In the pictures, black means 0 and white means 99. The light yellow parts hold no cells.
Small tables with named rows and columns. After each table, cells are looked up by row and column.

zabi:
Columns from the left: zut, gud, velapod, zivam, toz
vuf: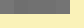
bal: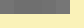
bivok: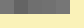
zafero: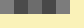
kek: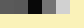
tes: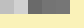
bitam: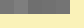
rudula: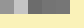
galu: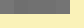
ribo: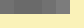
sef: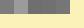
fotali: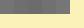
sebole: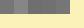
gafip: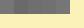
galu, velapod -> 44
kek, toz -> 81
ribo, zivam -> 44
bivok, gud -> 39
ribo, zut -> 44
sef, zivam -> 44
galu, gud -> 43
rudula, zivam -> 45
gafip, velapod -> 43
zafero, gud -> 29
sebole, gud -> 52
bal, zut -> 45
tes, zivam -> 45
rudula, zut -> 58
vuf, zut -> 46
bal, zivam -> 44
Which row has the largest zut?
tes

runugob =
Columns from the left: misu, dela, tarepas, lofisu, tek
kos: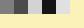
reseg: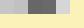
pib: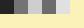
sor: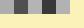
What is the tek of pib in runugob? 87
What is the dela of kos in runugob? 29
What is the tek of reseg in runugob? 83
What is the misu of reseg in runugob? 77
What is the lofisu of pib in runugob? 42
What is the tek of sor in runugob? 69
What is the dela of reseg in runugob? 75
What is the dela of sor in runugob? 31
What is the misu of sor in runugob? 67
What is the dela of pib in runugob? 45
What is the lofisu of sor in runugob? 22
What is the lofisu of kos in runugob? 8
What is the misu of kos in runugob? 49

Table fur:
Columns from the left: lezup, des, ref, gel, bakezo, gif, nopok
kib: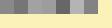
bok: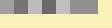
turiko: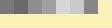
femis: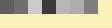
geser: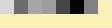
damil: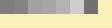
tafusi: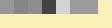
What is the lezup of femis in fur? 37
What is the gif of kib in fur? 70
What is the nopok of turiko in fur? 52
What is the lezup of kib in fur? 53
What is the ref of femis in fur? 79
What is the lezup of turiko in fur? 47
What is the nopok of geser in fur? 50
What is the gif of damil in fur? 80

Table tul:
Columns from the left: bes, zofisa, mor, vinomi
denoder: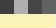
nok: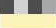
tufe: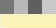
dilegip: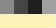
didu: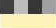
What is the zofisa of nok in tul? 81
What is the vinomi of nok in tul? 65
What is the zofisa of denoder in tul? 68
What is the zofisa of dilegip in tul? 27
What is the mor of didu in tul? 21
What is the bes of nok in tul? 31
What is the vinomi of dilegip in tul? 62
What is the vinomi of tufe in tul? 78
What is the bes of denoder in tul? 24
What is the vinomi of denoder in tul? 38
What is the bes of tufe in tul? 46
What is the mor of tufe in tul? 37
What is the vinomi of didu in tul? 62
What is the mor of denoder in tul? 27
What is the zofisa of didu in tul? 73
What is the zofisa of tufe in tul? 72
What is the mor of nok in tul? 30
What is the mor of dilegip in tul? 12
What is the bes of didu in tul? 25
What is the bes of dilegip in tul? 53

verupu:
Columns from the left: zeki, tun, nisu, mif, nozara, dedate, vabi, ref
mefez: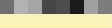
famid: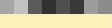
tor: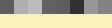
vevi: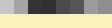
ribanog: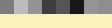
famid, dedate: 22
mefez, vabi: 62
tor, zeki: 36
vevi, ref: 55
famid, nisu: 35
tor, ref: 51
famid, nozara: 31
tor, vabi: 59
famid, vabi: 61
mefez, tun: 69
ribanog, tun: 73
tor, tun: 68
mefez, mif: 27
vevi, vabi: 60
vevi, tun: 64
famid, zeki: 64
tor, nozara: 36
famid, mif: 19

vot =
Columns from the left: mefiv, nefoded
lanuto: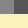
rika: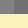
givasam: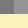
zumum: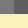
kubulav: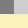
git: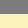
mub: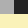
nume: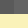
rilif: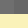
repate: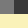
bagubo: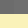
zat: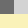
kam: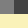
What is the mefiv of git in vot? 48
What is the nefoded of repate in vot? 22
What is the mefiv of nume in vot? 35
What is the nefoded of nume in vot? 39
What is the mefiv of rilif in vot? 43
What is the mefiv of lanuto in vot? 52
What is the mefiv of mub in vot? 68
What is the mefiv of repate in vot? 47
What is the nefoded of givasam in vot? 58
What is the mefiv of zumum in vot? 47
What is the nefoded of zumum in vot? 37
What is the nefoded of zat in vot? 82
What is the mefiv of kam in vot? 49
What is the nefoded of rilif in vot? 40
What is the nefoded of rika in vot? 44
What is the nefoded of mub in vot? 14
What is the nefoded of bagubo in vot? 43
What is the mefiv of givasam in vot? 47
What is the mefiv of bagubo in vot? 42
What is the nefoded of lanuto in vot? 33

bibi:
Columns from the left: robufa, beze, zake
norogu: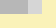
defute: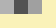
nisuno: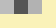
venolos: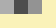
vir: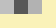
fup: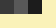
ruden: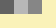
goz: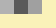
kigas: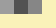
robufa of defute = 69
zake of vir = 69
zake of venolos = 57
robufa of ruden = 38
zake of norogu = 83
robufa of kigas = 61
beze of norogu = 71
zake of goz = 62
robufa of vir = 74
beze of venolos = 30
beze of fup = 34
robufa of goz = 69
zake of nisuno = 69
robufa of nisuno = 73
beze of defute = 32
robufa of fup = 22
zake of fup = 11
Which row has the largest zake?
norogu

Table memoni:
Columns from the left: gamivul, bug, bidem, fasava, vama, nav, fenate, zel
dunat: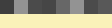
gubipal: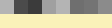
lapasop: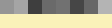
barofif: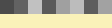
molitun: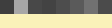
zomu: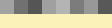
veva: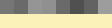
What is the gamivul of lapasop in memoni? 58
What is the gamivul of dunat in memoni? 24
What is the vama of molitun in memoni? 30
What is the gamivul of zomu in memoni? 63
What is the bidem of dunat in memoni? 29
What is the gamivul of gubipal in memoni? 70
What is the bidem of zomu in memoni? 33
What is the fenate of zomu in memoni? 59
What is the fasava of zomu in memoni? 62
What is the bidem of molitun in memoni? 28
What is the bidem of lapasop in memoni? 24
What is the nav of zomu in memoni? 48
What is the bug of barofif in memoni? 38
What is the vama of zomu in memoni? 70
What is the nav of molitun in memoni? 35
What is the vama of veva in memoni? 41
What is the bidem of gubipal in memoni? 23
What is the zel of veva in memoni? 61

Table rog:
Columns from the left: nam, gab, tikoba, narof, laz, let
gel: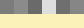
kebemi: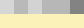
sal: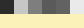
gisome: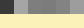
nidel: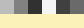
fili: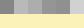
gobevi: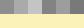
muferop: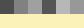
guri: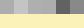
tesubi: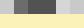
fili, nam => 52
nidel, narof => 95
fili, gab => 72
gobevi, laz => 61
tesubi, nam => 79
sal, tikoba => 49
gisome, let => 61
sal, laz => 38
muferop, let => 59
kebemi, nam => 83
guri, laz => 38
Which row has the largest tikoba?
kebemi

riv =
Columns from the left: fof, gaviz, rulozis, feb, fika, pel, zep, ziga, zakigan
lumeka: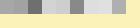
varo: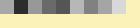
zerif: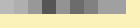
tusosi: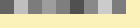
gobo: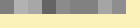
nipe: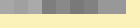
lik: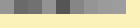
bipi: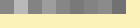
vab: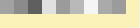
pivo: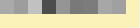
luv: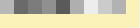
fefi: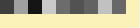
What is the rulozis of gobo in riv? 65
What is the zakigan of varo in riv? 84
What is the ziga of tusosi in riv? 79
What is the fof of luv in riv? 71
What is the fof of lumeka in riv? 65
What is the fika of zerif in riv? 57
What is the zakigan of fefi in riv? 40
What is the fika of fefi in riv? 42
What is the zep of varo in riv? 50
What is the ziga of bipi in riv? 54
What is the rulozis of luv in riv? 48
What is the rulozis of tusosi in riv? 48
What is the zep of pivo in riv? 48
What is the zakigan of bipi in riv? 44
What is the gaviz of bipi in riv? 72

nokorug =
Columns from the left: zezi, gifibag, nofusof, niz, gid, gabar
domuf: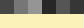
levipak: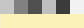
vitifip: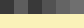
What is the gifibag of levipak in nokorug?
50
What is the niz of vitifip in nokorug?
32
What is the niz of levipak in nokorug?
74
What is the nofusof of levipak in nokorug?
31
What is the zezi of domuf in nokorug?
27
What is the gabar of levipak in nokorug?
94
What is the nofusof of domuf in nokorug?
58
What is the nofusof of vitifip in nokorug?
22
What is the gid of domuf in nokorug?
33
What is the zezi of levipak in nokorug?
77
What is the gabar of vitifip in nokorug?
43
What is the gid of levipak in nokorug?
23
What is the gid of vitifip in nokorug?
39
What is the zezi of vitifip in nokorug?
22
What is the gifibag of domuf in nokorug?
46
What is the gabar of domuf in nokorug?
21
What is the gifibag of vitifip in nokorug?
36

